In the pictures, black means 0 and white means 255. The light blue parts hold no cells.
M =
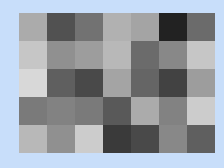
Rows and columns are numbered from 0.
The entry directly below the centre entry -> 89
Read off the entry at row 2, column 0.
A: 216
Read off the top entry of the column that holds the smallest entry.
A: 34
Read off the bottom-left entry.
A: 184
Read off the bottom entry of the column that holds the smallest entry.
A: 136
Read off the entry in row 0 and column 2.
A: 114
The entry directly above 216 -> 198
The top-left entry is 171
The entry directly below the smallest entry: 136
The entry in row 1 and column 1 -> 144

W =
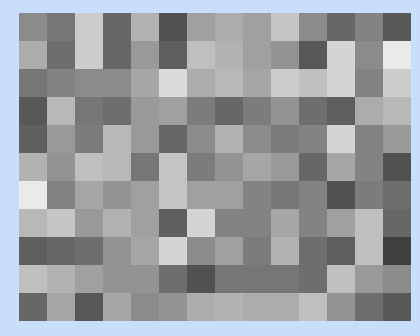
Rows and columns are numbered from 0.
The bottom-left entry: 103
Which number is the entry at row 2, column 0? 118
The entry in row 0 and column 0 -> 139
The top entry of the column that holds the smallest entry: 88
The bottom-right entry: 88
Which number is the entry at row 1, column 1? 110
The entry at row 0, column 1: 118
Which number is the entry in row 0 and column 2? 204
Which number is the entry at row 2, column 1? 131
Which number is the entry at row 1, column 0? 172
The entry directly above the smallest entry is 103
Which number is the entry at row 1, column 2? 204

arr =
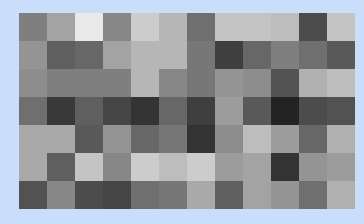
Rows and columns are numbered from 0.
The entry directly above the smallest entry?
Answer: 82
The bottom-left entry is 82
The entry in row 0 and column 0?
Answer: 127
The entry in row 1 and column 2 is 103
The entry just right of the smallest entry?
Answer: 76
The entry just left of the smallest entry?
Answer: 89
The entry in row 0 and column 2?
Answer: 233
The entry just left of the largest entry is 163
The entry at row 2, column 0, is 141
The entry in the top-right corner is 196
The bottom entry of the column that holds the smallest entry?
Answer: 148
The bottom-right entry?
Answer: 176
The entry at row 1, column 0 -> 148
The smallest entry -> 35
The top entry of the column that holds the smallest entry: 189
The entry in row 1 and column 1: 95

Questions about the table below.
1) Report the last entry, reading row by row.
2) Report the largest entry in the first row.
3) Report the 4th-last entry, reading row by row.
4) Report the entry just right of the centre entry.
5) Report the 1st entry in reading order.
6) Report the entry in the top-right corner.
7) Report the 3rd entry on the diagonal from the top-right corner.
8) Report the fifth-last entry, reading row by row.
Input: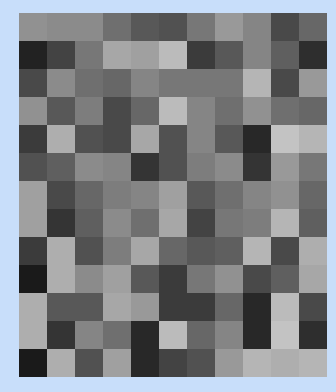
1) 181
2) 153
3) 153
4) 88
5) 145
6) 103
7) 181
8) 81

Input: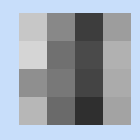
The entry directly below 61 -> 74
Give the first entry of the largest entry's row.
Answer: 213
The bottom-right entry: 163
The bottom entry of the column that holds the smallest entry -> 47
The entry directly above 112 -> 136
